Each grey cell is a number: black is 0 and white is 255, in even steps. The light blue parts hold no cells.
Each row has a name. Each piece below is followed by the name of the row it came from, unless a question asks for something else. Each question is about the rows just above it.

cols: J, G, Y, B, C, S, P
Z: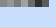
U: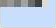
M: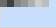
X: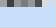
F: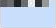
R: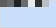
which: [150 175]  M
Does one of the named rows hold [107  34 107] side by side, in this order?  yes

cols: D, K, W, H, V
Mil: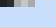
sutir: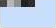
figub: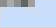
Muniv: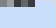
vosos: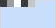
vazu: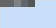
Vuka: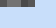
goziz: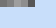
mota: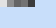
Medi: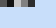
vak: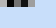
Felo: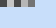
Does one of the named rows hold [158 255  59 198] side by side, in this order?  yes
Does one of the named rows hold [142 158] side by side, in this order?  no
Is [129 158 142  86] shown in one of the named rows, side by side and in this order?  yes
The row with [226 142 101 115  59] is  mota
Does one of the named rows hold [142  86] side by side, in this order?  yes
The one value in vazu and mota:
[101]
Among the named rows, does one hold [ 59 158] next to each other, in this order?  yes

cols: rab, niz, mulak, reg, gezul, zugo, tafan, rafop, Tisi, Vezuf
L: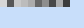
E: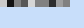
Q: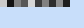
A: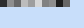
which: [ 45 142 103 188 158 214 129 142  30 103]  A
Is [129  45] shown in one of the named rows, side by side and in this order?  yes

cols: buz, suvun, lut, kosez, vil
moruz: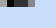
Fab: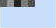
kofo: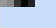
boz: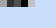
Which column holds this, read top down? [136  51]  suvun
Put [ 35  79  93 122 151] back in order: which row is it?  Fab
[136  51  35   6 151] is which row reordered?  kofo
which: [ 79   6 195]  boz
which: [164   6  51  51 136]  moruz
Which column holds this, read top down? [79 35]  vil

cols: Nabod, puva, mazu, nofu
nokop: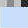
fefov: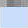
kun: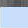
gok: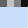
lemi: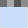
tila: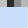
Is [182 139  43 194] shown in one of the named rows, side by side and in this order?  no
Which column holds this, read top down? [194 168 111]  Nabod
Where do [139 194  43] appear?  nokop
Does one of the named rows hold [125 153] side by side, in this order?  no
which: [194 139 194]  nokop
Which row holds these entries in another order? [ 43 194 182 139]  tila

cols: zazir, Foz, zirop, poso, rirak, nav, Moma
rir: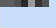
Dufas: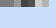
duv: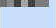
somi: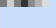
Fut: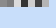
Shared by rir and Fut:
[52]
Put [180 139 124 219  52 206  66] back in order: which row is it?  Fut
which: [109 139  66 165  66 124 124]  duv
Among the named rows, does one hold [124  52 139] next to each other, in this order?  yes
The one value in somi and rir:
[52]

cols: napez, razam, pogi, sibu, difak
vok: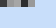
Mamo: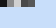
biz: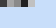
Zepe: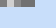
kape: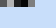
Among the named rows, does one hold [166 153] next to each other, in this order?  no
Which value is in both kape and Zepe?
[126]
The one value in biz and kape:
[32]
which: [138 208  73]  Mamo
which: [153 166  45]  vok
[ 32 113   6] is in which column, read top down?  sibu

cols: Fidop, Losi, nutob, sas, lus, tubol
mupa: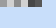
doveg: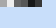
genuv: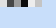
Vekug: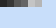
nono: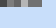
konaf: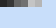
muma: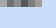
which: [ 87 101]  Vekug
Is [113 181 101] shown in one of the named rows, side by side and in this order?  no
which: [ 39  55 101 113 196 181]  konaf
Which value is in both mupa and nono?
[71]
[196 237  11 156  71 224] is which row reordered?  genuv

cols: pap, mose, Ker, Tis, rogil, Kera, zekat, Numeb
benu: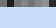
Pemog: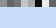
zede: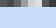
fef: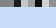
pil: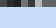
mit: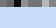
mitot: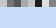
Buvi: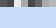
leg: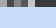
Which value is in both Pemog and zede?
[100]
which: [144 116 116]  mit
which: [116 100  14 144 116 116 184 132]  mit

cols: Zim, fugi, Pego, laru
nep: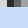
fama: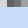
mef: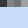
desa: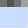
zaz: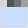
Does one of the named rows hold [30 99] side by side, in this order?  no
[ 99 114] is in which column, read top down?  Pego
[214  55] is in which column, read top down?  Zim
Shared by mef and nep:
[160]

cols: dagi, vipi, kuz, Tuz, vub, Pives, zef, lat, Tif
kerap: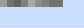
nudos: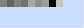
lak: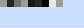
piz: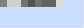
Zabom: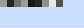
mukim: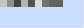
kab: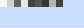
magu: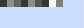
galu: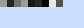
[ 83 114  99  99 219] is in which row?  piz
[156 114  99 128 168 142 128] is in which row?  kerap
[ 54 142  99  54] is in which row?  magu
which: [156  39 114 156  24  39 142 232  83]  Zabom
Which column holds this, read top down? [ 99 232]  lat

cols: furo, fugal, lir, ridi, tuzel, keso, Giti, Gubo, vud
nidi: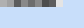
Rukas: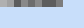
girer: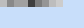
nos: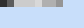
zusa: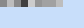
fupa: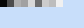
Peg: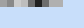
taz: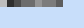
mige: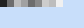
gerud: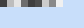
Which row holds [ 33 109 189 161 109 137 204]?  mige
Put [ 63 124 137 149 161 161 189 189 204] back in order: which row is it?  girer
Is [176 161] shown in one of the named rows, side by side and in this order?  yes

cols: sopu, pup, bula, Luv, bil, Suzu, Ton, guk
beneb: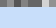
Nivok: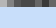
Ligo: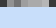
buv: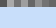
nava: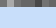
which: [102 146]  buv
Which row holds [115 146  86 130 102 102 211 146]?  beneb
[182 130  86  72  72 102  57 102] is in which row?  Nivok
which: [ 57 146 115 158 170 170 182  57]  Ligo
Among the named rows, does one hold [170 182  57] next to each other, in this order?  yes
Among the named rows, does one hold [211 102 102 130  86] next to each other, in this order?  no

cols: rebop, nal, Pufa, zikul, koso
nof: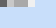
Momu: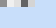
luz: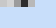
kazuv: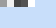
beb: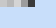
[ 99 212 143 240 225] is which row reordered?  Momu
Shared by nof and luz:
[200]
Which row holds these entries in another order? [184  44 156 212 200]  luz
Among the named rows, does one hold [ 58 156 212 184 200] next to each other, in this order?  no
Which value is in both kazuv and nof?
[240]
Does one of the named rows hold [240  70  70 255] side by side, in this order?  no

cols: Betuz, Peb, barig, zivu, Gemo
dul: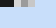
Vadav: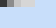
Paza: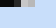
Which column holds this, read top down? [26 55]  Betuz
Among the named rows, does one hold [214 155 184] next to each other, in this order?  no
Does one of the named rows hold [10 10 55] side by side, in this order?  no
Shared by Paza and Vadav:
[199]
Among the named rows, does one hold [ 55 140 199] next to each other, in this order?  yes
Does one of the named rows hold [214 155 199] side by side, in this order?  yes
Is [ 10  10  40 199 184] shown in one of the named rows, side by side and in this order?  yes

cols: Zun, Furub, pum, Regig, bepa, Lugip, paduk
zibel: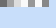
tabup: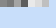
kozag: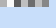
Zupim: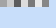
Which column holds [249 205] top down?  Furub
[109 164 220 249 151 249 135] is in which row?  zibel
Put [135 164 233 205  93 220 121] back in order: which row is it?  Zupim
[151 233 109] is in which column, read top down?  bepa
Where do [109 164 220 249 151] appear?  zibel
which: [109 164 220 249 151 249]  zibel

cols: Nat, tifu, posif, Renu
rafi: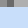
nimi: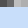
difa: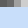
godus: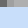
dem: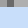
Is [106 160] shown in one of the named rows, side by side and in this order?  yes
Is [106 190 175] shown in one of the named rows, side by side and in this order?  yes
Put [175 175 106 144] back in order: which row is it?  rafi
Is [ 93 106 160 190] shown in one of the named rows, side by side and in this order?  no
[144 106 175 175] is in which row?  rafi
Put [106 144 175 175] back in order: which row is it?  rafi

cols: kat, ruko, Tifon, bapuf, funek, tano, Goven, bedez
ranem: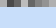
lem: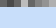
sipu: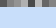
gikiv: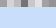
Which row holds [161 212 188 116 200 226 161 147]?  gikiv
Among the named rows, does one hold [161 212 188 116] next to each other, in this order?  yes
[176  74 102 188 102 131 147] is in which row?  ranem

